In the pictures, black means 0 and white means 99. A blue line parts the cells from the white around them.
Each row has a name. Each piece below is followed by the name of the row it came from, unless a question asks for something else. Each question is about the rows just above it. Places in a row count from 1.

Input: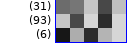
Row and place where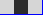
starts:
(93), 3
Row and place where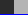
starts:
(6), 3
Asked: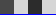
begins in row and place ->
(93), 2
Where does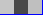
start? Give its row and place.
(31), 3
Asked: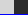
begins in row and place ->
(93), 3
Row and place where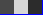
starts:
(93), 2

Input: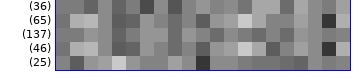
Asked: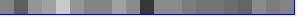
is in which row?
(25)
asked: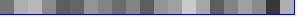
(46)
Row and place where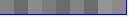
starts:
(137), 11
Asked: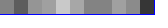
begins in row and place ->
(65), 10

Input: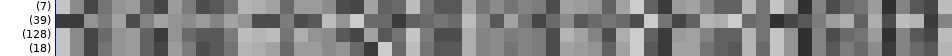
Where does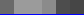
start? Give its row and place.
(7), 17
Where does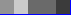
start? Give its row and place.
(39), 21
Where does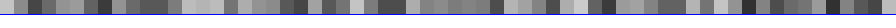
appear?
(128)
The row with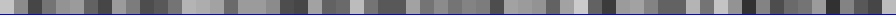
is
(7)
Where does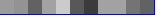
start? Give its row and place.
(18), 38
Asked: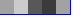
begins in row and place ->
(18), 41

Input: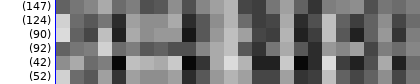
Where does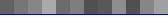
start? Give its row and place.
(147), 1
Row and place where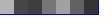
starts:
(147), 13
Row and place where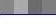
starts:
(147), 3

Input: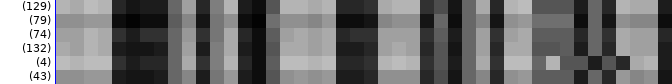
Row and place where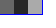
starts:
(132), 39
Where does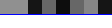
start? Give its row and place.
(79), 25
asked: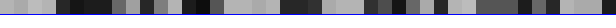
(129)
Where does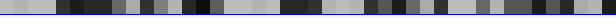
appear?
(4)
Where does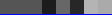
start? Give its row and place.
(129), 35
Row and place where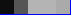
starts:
(129), 15
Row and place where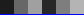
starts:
(129), 8

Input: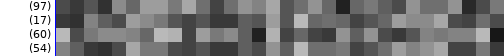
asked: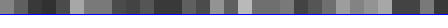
(54)
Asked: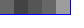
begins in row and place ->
(17), 21
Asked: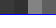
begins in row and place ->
(17), 1
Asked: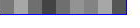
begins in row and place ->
(97), 9
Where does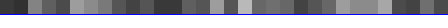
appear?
(17)
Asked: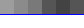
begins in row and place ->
(17), 6

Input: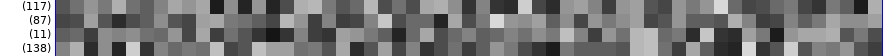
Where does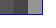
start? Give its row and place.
(117), 43
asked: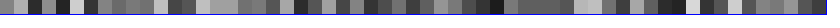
(138)
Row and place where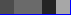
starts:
(87), 25
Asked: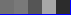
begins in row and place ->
(138), 18

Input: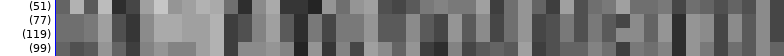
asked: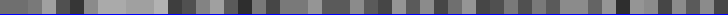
(119)
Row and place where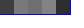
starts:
(99), 41
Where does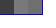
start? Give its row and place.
(99), 41
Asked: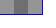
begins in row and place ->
(51), 20

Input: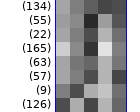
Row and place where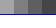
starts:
(134), 1
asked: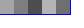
(22)
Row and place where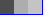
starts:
(9), 2
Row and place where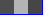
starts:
(57), 3

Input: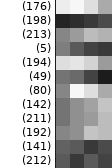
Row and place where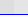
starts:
(194), 1
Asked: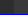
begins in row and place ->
(198), 2
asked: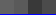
(141)
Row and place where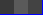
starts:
(212), 2
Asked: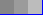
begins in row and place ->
(213), 1
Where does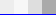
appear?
(176)

